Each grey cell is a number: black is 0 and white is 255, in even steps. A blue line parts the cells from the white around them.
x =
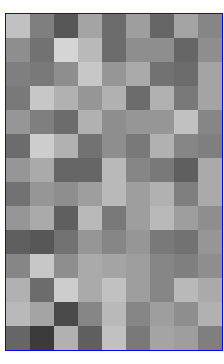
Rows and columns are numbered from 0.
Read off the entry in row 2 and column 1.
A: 121
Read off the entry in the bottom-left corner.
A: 102
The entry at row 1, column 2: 213
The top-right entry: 134
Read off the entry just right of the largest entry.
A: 185
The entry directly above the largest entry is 87
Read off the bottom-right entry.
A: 127
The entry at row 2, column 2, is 142
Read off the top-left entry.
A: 193
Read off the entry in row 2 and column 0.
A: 127
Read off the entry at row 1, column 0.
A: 142
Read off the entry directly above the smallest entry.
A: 164
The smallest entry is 59
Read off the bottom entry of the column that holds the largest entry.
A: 177

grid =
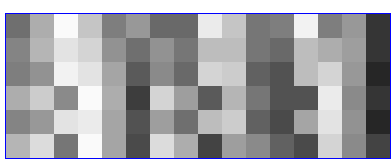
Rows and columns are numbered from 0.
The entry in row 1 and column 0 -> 132
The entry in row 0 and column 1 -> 173
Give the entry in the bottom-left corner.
181
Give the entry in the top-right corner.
53
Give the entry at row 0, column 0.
111
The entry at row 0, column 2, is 250
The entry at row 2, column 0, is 126
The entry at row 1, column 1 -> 181
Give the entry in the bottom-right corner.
67
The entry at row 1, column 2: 227

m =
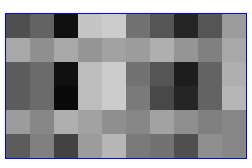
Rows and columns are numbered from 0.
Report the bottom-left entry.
92
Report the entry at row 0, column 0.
79
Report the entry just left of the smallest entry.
107
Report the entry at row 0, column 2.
16
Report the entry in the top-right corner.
156
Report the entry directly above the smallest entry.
16
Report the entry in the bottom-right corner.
135
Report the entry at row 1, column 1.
143
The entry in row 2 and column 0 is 92
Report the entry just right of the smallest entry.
189
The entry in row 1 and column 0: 168
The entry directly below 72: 162

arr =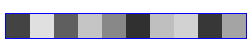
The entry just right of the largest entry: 95
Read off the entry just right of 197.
136

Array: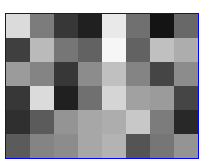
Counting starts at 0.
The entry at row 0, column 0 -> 219
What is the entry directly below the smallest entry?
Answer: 192
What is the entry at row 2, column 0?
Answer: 155
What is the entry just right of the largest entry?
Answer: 98
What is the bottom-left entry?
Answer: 91
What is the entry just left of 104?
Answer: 20
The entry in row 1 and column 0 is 63
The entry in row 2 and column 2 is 55
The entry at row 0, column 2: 55
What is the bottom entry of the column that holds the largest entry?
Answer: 179
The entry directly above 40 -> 69
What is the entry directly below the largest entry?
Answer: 192
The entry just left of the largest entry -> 98
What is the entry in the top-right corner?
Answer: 104

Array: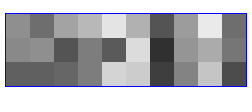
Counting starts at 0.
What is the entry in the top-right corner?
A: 110
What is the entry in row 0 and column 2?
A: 163
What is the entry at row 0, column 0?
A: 143
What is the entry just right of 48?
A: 149
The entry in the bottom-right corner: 76
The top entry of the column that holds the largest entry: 234
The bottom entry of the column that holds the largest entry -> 197
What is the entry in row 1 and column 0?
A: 137
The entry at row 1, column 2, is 84

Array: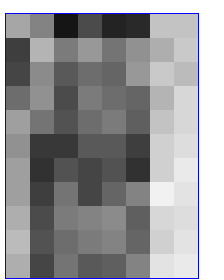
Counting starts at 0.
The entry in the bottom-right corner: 234
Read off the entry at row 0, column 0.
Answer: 166
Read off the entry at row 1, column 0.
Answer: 62
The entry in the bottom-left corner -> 174
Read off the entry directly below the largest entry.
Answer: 215
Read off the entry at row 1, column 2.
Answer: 123
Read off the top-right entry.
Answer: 195
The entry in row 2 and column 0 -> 69
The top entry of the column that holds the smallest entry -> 21
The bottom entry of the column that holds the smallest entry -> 116
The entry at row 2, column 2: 89
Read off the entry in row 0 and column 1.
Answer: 131
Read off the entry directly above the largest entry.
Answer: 208
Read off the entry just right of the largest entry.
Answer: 227
